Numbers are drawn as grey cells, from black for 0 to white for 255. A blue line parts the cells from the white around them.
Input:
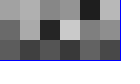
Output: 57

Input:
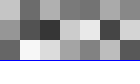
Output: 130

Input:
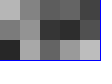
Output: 100

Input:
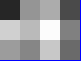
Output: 134

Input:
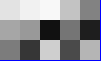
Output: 207

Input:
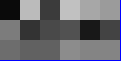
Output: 140
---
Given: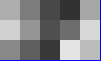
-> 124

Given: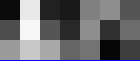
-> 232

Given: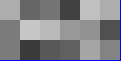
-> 102

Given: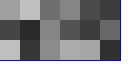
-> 191

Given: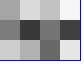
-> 218

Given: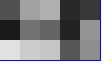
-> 162

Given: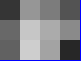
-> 150

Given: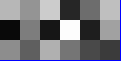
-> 148

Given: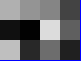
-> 148
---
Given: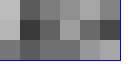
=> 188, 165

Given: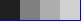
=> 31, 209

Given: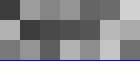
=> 61, 113

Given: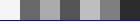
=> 245, 44

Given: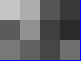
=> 197, 112

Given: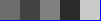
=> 109, 202
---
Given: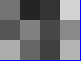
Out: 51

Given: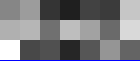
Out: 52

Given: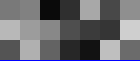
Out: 10

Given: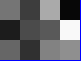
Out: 170

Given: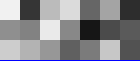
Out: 187

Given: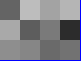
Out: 163

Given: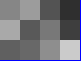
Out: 83

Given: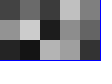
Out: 59

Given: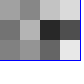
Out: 195

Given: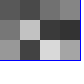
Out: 113
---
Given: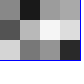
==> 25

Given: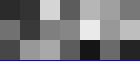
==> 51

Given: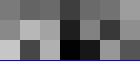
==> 100

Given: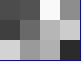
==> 82

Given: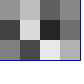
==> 190

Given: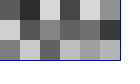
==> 45

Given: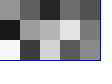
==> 95

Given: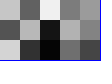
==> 97
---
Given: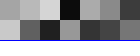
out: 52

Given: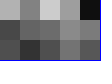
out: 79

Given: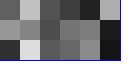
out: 103

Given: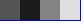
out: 26

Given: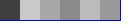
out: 138

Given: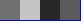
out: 197

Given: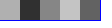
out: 134
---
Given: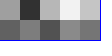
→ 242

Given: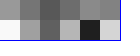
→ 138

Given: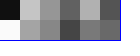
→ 177

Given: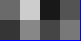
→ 24

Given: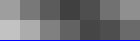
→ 113

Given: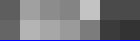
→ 74

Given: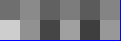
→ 91

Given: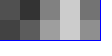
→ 204
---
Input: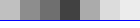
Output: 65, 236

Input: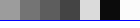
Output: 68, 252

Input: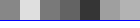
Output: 99, 223

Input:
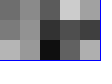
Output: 50, 204

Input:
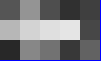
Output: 223, 229

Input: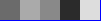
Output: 137, 221
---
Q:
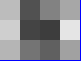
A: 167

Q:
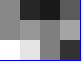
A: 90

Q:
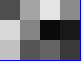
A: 139

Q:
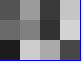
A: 197

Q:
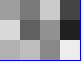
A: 68

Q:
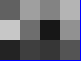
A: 180
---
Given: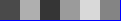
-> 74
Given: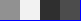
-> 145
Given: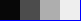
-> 7
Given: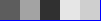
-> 93
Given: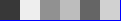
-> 56
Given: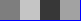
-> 126
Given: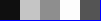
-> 15
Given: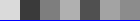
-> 218
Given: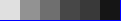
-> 224
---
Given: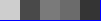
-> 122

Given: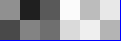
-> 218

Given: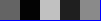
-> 193

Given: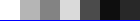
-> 75

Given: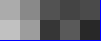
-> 54

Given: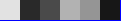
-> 178

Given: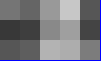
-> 179

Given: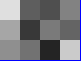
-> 114

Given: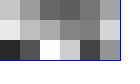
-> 205
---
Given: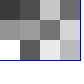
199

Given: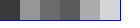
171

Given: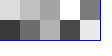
255

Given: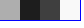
63

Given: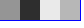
234

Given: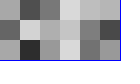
190

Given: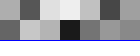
71

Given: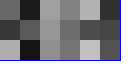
179
